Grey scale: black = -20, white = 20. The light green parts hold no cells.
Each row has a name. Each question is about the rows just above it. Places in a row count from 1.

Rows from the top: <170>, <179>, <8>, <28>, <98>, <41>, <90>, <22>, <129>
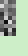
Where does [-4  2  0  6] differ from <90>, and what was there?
4, [4]
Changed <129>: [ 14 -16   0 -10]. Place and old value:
1, [12]

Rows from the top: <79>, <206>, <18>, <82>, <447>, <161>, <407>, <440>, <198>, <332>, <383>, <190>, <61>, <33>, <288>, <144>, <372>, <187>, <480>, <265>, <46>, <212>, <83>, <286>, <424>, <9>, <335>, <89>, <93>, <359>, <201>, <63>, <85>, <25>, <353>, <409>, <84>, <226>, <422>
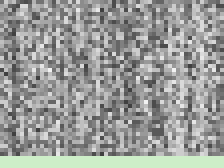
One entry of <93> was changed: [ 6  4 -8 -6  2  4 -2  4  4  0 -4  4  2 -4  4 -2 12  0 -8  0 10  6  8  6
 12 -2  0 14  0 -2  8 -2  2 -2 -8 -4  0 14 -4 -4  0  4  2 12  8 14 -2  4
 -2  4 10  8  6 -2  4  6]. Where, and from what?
40, [-2]
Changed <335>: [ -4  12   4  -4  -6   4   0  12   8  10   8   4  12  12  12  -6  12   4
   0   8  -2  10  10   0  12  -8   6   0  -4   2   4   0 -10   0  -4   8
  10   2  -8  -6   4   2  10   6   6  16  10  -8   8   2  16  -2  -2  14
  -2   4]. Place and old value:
28, [2]
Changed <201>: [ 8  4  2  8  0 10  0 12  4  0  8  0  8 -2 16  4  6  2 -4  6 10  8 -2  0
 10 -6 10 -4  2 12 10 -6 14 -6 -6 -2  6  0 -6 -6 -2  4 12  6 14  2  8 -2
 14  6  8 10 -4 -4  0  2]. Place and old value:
49, [16]
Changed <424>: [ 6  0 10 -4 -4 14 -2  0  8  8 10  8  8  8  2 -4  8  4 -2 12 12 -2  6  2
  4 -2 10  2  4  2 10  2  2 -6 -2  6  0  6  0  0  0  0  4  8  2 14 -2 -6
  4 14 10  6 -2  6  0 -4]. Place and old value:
19, [0]
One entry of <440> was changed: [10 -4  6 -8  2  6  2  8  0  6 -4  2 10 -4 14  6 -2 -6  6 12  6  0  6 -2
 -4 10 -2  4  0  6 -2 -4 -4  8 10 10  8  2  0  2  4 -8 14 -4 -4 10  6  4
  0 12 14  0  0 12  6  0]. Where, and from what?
26, [8]

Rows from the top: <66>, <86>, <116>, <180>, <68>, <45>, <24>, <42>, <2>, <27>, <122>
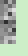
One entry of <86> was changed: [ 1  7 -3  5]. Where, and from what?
2, [5]
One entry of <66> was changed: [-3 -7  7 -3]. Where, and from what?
1, [-1]

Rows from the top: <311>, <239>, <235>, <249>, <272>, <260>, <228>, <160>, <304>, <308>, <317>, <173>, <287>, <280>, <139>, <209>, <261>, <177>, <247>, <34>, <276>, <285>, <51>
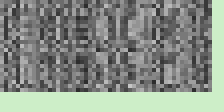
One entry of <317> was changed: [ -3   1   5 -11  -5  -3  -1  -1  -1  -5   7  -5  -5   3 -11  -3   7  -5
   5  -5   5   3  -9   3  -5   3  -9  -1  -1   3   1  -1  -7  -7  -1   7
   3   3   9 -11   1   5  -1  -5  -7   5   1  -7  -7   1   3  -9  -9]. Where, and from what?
7, [-3]
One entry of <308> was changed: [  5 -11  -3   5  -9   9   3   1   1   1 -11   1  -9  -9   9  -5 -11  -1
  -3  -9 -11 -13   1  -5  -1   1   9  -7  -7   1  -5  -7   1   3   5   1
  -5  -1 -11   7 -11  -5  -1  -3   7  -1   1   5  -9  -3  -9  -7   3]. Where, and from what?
47, [-1]
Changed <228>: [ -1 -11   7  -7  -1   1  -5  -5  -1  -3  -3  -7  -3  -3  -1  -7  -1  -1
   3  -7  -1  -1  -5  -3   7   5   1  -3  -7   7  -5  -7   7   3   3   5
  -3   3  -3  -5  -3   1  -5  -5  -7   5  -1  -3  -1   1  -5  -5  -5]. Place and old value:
13, [-1]

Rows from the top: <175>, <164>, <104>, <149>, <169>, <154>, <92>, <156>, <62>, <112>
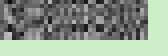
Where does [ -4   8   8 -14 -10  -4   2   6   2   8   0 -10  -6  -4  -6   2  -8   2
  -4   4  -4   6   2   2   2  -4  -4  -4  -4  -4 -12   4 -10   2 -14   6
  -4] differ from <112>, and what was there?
37, [-2]
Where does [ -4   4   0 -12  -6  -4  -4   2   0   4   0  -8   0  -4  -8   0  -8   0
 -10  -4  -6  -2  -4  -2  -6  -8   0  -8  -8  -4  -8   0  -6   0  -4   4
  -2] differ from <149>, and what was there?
24, [0]
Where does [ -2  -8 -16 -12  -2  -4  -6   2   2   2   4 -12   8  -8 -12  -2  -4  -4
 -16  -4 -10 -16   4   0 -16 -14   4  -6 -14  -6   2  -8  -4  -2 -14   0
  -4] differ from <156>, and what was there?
9, [0]
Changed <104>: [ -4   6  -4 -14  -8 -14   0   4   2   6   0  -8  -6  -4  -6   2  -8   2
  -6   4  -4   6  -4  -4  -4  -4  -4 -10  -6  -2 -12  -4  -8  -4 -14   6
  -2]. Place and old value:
30, [-4]
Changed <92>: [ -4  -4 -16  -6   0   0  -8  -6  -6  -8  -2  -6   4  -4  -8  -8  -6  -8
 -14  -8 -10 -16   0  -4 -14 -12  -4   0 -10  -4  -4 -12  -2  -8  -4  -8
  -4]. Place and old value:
28, [-2]

